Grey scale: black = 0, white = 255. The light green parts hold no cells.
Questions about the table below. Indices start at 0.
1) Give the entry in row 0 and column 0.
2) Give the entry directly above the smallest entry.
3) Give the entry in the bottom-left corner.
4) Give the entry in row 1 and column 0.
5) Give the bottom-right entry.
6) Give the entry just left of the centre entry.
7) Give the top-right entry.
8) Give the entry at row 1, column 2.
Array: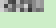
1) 198
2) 81
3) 210
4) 198
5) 124
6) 153
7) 153
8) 166

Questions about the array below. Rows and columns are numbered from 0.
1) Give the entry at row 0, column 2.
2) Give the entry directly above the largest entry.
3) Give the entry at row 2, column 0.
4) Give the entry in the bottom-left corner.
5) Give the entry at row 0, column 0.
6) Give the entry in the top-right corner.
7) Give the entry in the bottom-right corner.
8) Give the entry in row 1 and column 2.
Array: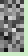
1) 159
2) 61
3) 106
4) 106
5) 61
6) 61
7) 32
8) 61

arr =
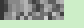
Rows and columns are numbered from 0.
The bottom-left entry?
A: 54
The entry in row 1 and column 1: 66
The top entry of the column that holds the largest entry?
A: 149
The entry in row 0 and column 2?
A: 136
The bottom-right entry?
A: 149
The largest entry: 204
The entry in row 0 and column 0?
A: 54
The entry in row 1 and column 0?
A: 54
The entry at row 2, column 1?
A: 66
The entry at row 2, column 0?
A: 54
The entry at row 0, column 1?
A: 82

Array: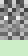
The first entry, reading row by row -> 219
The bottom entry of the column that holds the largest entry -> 165
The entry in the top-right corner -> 219
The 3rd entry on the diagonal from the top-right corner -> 138
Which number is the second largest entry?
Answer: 235
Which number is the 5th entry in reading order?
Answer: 66
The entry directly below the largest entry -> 138
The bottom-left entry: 178
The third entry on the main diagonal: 206
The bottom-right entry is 165
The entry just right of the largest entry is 107
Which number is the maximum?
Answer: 249
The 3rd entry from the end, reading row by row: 178
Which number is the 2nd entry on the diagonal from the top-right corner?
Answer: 79
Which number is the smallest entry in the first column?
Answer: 66

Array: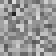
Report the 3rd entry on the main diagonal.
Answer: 191
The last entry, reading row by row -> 162
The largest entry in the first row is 220
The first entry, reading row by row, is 133
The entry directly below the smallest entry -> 191
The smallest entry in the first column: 120
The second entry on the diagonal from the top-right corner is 133
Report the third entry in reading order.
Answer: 88
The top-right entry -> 191
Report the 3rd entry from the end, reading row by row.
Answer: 191
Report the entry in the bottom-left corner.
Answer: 149
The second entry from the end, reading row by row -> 191
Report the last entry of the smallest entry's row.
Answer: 178
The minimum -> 33
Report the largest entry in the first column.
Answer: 204

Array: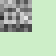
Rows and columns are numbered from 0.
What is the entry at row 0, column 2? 206
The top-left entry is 179
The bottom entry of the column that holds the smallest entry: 102
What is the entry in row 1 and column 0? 138
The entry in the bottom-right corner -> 74
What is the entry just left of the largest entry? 193
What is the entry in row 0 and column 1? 151
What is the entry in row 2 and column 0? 138
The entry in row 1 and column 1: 179
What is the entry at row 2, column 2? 74
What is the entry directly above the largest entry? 163
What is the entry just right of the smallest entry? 179
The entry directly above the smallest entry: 102
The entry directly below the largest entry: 151
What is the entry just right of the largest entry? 126

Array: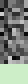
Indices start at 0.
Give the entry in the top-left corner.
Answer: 86
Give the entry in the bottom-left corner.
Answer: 112
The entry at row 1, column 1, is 36
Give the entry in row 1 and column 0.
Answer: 86
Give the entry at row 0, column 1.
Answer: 36
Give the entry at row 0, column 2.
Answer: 124
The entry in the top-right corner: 165
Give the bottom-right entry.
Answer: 124
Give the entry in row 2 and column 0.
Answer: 9
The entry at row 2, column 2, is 48
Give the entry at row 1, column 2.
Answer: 124

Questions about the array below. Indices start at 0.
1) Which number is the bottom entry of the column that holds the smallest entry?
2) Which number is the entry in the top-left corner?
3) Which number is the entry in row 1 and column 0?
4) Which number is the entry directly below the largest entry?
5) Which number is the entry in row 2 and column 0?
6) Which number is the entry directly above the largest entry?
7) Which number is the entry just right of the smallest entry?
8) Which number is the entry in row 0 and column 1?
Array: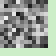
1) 229
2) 185
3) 199
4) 71
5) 185
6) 99
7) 71
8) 143
